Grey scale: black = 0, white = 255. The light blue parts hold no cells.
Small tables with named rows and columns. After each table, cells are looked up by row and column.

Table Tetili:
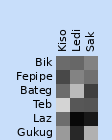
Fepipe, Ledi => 131
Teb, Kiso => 212
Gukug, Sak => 177
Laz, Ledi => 8
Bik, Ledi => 103
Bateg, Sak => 63
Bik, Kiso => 107
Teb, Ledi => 87
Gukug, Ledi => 40
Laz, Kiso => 109
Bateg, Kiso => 108
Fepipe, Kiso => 72
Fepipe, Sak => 112
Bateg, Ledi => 186
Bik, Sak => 130
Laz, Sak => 24

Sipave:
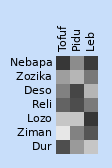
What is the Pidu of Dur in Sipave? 154
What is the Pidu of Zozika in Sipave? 182
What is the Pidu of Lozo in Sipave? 197
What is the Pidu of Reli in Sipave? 77
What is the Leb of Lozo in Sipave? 54
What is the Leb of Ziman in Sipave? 85
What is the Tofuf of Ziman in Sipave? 231
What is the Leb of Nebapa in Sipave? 59
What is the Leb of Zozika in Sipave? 120
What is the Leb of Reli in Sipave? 122
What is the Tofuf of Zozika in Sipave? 158
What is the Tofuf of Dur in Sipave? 78
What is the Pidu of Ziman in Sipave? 130
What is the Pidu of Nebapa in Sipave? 140
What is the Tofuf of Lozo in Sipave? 198
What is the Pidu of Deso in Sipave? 70
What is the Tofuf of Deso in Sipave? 129

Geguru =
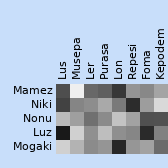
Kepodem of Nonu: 81
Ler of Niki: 141
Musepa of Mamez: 239
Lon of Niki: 122
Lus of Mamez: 78
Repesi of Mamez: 148
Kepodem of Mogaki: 107
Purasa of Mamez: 95
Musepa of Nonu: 159
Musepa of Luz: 208
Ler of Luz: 144
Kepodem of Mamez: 164

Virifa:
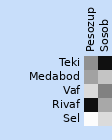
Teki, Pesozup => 144
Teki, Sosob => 16
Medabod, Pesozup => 162
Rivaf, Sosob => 168
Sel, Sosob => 219
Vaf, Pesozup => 218

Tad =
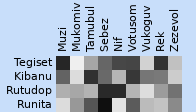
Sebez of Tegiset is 102
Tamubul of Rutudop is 179
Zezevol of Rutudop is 114
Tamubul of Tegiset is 166
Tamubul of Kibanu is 49
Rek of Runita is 195
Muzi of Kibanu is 99
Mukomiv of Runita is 152
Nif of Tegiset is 71
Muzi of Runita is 220
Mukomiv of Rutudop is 167
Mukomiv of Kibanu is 220

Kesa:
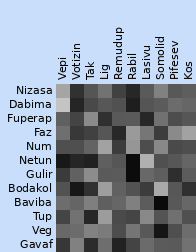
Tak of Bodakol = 49
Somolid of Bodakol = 169
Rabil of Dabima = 30
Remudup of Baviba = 102
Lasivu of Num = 77
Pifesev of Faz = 138
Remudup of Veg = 77
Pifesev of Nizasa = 88
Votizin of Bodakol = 23
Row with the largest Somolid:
Bodakol

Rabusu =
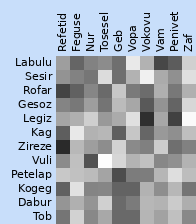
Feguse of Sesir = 130
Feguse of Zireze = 184
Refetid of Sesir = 147
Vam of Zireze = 204
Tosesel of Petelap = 164
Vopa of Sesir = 178
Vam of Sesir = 171
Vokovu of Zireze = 128
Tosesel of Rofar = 106
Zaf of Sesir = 223
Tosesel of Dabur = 208
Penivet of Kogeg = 183
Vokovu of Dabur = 183

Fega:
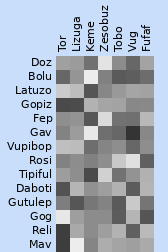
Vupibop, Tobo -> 142
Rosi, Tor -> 130
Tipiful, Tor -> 157
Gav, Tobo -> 103
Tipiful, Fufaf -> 177
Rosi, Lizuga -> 141
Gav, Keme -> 232
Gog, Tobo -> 92
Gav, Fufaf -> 136
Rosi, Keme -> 129
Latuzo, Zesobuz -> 135
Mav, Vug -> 159
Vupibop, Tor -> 191
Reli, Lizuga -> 169
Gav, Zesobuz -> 111
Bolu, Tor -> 103
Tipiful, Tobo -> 114
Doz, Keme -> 113
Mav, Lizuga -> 237
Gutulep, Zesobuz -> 131
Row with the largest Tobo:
Rosi

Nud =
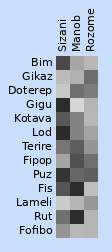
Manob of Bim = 166
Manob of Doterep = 112
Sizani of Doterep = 200
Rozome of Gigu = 180
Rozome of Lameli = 151
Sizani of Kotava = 88
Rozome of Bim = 183
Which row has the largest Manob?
Gigu

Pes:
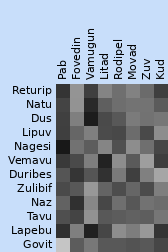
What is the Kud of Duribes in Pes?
166
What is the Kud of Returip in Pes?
63
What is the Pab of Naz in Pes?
98
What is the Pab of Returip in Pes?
52
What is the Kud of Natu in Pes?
91
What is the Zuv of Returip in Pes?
107
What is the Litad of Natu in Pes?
95
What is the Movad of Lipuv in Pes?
108
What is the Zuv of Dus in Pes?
114
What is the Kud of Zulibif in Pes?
126
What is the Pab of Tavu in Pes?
79
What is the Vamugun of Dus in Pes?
28
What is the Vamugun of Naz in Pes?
135
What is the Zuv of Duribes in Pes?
128
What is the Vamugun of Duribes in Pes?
85
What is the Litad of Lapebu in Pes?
70
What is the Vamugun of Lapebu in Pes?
33

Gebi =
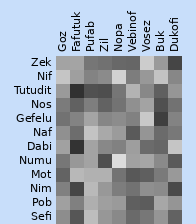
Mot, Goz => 99
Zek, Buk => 154
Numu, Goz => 119
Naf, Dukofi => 120
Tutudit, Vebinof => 179
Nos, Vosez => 163
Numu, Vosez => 166
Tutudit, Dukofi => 150
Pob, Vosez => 92
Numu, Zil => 79
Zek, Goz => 163
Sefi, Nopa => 137
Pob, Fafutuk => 128
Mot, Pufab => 177
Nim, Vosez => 143
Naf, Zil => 169
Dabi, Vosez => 107

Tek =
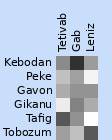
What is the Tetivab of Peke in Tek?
192
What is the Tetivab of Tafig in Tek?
88
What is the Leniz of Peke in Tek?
244
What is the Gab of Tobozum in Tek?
192
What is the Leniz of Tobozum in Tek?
89
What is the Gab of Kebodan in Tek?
49
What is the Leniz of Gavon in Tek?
147
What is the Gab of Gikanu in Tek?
130
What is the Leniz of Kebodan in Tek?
156

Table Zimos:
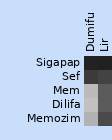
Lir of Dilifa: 91
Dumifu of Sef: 59
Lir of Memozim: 74
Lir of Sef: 67
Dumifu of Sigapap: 34
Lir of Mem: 91
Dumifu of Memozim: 178
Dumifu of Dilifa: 193
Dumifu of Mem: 186
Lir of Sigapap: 33

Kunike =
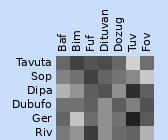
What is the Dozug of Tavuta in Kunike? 103
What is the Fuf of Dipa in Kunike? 94
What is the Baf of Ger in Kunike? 101
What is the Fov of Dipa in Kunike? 96
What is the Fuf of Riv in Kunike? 60
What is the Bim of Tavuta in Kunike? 65
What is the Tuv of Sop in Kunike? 136
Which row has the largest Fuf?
Ger

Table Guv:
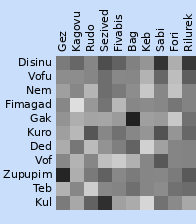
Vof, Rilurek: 131
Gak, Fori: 200
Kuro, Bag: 135
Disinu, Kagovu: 103
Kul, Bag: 171
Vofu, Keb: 179
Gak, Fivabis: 155
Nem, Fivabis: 122
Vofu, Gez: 141
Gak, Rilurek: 113
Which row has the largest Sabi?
Ded

